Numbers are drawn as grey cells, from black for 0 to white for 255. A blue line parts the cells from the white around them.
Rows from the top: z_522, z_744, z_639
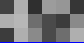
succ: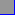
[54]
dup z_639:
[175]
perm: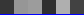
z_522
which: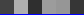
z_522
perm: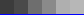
z_744
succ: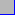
[110]

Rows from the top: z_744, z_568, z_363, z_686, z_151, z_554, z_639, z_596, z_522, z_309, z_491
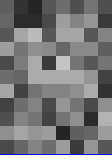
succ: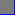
[171]
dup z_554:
[171]
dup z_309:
[157]

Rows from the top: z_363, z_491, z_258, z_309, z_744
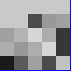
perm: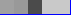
z_491
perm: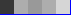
z_309
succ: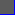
[160]
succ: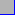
[214]
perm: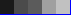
z_744
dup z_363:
[201]

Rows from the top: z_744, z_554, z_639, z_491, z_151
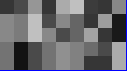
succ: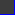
[54]
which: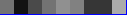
z_151
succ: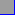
[25]
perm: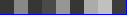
z_744
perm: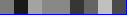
z_639

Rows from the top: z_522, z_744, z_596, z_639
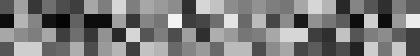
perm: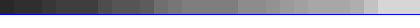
z_596
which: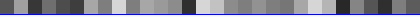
z_522

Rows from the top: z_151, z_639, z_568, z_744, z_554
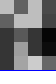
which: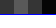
z_568
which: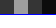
z_744
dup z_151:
[190]
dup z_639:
[190]
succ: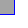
[204]
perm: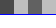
z_151
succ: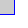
[103]

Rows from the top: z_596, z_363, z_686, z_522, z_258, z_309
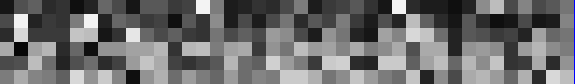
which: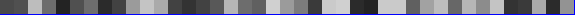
z_258
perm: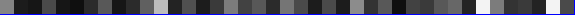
z_363

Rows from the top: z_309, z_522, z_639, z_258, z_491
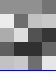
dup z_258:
[48]
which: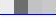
z_522
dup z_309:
[144]
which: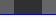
z_258
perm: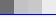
z_522

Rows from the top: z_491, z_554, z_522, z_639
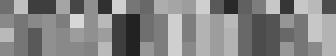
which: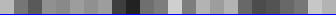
z_522
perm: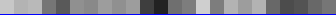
z_522
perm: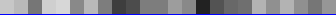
z_554
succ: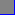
[185]

